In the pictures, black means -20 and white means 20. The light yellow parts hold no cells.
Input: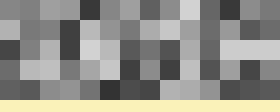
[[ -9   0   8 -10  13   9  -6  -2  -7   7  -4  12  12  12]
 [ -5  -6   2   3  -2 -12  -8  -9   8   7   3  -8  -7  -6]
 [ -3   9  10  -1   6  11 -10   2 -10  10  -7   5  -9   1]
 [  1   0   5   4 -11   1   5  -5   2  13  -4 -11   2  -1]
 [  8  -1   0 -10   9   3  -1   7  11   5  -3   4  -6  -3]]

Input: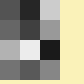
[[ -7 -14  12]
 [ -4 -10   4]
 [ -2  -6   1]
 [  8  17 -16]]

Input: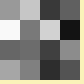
[[ -4  -3 -10   2]
 [  4  11 -11  -5]
 [  6   0 -13  -7]
 [ 19  -1  13 -17]]

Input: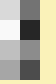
[[  6  -8]
 [ 10   2]
 [ 14  -2]
 [ 19 -14]]

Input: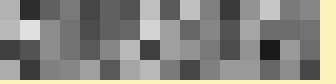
[[-10  -7   2  -2  -6   1   9 -10   5   3  -1  -8   3 -16   4  -3]
 [  7 -11   0   1   5  -6   6   9  -1  -9   0   4   4  -4   2  -9]
 [  8 -13  -5  -1  -9  -5  -7  10  -6  10   0 -11   3  11  -1   1]
 [  9  15   2  -2  -8  -5  -4  13   5  -4   1  -7   6  -3  -3  -2]]

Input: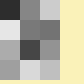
[[-13   1  12]
 [  5  14  10]
 [  7  -9   3]
 [ 16  -1  -2]]

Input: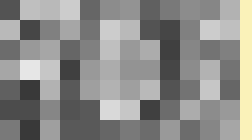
[[ -8  -8   1  -7  -6  14  11 -10  -3   7   2   4]
 [ -7  10   9  12  -4   2   3  -5  -1   2   1   8]
 [ -5 -11   8  -6   5   8   5   9  -7  -2  11  -4]
 [ -3   4   6  -4   0  10   4   7 -10   1  -2   0]
 [ -1 -11   5  -6  -6  -4  -1  -3   4  -3   1   6]
 [  6  16  11 -10   4   7   3   3  -9   2   8  -2]
 [  9  -9   0   6  -2  12   9  -7  -9   0  12  10]]
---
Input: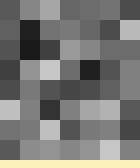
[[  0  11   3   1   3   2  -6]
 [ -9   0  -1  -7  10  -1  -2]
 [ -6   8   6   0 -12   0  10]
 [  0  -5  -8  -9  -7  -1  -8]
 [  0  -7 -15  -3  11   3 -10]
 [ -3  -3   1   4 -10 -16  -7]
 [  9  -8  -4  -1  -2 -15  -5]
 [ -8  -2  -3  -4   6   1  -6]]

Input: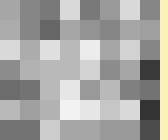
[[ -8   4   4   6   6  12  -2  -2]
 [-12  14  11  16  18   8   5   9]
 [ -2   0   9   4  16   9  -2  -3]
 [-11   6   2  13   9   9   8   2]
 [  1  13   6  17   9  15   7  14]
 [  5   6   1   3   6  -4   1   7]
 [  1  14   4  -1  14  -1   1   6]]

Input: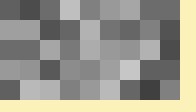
[[  0 -10  -4   9   4   0   8   9  -5]
 [ -5  -5  11   5   1   2  -6   3   4]
 [ -8   8   3   4   7  -1   6  -3  -3]
 [ -7   0  -4  -2   8  -4  -7   5   5]
 [ -3  -3   6   4   0  10  -3  -8  -5]]

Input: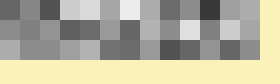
[[  2  -4   3  -4  -7   4  -3  -2   8   5   2   2   7]
 [  6  12   0  15   2   8  -4   4  -3  -5   3   0   2]
 [  7   5 -11   2  -3   7  17   6  14  12  -7   1  -4]]

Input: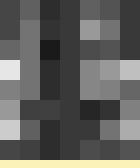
[[ -7  -9  -8 -11 -13 -10  -9]
 [  7  -2 -11 -11 -13  -5  12]
 [  0 -12 -14 -11 -10 -10   4]
 [ -4   0   1 -11 -13  -2   0]
 [ 10   4   1 -11 -13  -2  16]
 [-11  -7  -8 -11 -16  -2  -4]
 [-11  -2   4 -11 -12  -2  -9]
 [-11  -7  -5 -11 -13  -5  -9]]

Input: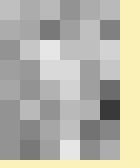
[[  7   2  16   5  -1   3]
 [  1  -2  10   6   1   3]
 [-11   8   9   3   9   3]
 [ -3   5  13   8   3   6]
 [ 11   5  14  14   4   5]
 [ 13  10  10  16  11   3]
 [  0  10   5  -1   6   7]
 [  9   7   3   9   7  10]]
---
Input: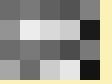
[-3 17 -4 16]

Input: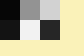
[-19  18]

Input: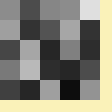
[  2 -12 -14 -14   3]

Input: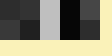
[-13 -15]

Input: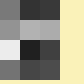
[ -1   8 -10]

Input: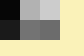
[-19  -2]
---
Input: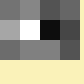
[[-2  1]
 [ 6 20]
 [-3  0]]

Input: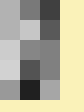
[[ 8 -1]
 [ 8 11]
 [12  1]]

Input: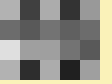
[[  8 -10]
 [ -3  -6]
 [ 15   5]]

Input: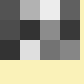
[[ -7   8]
 [ -8 -12]
 [-12  15]]

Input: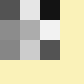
[[-7 16]
 [ 2  7]
 [ 1 12]]

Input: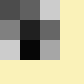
[[ -8  -5]
 [  0 -15]
 [ 12 -19]]

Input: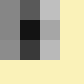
[[  1  -6]
 [  1 -17]
 [  2 -11]]
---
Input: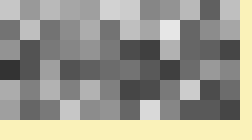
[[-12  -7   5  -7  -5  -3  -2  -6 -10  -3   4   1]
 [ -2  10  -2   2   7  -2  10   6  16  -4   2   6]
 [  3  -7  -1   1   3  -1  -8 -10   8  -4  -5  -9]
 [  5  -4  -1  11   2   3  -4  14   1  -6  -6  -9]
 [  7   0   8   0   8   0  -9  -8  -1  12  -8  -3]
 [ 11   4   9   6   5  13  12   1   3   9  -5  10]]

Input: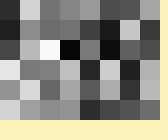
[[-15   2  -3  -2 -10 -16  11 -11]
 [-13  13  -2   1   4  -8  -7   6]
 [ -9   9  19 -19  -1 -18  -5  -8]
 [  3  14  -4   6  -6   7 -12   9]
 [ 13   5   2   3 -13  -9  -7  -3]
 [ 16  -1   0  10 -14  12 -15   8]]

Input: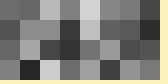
[[ -7   2   2 -11  10  -5  -6 -13]
 [ -4   6  -9 -12  -2   4  -8  -7]
 [ -3  -4   9   0  13   1  -1  -9]
 [  0 -14  12  -3   5 -10   3  -1]]

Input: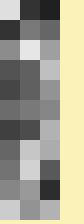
[[-12  -1  -4]
 [-10  -8   8]
 [ -9  -5   3]
 [ -7  -5  10]
 [ -4  11   7]
 [ -3  -1   1]
 [ -2  13  -6]
 [  1   4 -13]
 [  2  16   5]
 [ 12   3   8]
 [ 15 -12 -15]]

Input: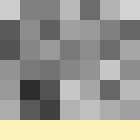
[[ -7   1   4  -1   2  -3   6]
 [ -6   2  -5   5   4   0  -4]
 [  3  -1  -2   1   3  11   2]
 [  4 -13  -7  11   6  -4   9]
 [  7  -6 -10   8  10   7   5]
 [ 12   0   0   9  -3   8  13]]

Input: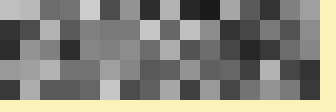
[[-13   3   0 -13   1   0   2  -3   7  -7  -3  -9 -14 -11  -3   1]
 [-12  -8   8  -6   0  -1  -1  11  -4  10   2 -12  -9  -1  -7   2]
 [-11   7  -6  -6  -4  11  -8  -5   6 -10   4  -9  -2   3  -1 -11]
 [  4   5   8  -2  -2   5   1  -6  -5   3  -5  -4 -10   8  -9 -12]
 [ 10   9  -3  -2  12  -8   3 -13   8 -14 -16   6  -6 -12   0   5]]
